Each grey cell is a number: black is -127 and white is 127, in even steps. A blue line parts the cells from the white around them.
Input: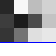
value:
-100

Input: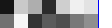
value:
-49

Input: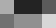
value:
16

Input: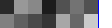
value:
39

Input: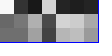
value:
84

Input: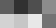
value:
70

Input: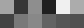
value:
-28

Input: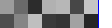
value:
-75
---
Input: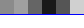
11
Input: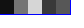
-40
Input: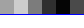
-3
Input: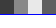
-32
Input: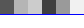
53
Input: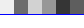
23
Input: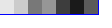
22
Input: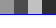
-51
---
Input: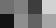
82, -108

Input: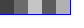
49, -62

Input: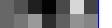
-60, -24

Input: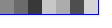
85, 8

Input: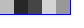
24, 61

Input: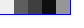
22, 111

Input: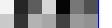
-47, 73

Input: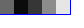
102, -23

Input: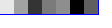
-32, 104

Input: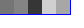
39, -10
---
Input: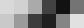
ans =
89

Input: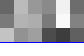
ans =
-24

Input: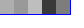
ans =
46

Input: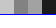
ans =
71

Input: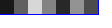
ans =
-103

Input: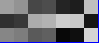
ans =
32
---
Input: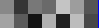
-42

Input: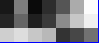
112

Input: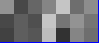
-10

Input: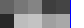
-59

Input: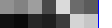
-36

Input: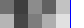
66
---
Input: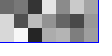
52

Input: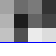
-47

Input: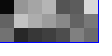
-50

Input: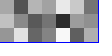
120

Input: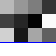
-103

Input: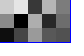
26
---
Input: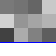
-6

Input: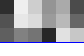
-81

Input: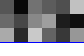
-41

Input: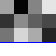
35

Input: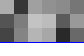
45

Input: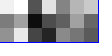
113

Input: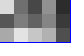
91

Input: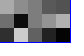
42

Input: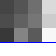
-58
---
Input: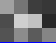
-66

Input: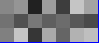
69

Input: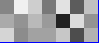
-35

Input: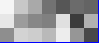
-20

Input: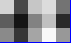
92

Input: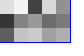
88

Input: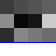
-44

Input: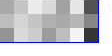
102

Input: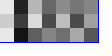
-9
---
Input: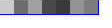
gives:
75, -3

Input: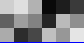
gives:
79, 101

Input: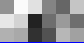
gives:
18, 33

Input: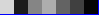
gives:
87, -122

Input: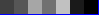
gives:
-63, -126

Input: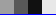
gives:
31, 104

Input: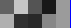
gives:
-29, 27
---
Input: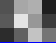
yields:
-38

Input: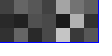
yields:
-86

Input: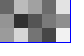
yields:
20

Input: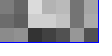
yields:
-19

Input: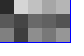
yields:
-38

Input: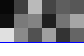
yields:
-111
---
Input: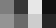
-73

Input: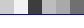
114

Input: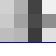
46

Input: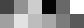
18

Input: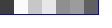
123

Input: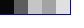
-34

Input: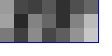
-56
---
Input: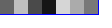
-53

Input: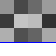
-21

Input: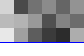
-13

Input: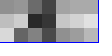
-20

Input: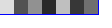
17

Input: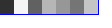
-30

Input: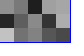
-97
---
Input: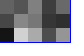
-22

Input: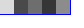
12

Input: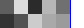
-15

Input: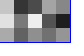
7

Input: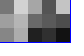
68

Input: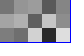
5
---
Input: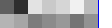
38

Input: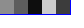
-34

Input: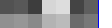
22

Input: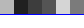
-95

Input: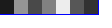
21

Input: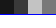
-70

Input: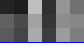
-58
